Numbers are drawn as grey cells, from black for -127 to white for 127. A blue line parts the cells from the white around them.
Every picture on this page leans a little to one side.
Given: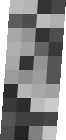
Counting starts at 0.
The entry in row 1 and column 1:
-50
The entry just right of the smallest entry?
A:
0
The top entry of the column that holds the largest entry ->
-57
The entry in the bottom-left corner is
-50
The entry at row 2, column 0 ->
40
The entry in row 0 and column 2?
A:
-76
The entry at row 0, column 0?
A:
59
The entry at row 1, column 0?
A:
-35
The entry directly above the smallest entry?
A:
-63
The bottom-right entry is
67
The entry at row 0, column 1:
53
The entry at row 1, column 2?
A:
59

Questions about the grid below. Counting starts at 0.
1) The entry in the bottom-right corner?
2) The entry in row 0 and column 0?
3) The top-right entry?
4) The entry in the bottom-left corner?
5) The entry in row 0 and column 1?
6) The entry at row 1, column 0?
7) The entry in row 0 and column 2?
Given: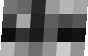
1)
19
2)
-11
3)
38
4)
54
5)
-25
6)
-66
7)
-86

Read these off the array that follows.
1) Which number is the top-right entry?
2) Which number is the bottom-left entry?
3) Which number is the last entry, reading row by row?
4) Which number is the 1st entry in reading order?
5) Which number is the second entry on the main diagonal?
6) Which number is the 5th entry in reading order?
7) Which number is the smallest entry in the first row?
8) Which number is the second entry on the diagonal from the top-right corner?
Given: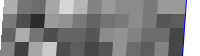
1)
26
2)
3
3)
-57
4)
44
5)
-50
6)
86
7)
-19
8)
-42

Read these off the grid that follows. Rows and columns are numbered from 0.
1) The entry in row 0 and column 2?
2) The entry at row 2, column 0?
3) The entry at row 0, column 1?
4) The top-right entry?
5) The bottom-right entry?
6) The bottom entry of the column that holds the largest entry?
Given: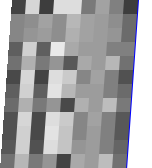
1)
-66
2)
6
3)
86
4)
-66
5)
-14
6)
21

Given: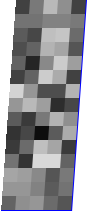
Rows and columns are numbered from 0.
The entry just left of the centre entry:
57
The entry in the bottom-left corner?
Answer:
-28
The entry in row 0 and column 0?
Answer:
-62
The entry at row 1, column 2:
2
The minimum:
-114
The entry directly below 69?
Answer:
37
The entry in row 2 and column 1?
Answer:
-56
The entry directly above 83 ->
-62
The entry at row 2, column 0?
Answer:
-36
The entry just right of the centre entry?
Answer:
-82
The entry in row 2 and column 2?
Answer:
63
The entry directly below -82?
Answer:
51
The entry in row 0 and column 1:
-6
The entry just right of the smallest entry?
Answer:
-36
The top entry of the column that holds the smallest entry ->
57
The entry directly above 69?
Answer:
2
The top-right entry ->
-62
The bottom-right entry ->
-42
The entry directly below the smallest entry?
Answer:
63

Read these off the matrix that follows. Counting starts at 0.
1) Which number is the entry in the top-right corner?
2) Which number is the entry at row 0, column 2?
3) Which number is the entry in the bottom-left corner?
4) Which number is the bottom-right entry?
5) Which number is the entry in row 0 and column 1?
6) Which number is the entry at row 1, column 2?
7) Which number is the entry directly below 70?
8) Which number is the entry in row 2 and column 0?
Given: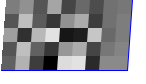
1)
-8
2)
-42
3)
-30
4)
10
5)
17
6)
-36
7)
-58
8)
31

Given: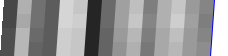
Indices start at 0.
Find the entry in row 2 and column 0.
-49
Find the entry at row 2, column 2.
-21
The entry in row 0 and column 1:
48
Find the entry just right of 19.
48
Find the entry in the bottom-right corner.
13
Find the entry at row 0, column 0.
-56
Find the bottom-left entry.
-49
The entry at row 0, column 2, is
-14
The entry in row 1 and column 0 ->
-56

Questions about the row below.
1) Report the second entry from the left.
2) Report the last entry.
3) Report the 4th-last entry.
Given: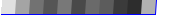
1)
36
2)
49
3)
-35
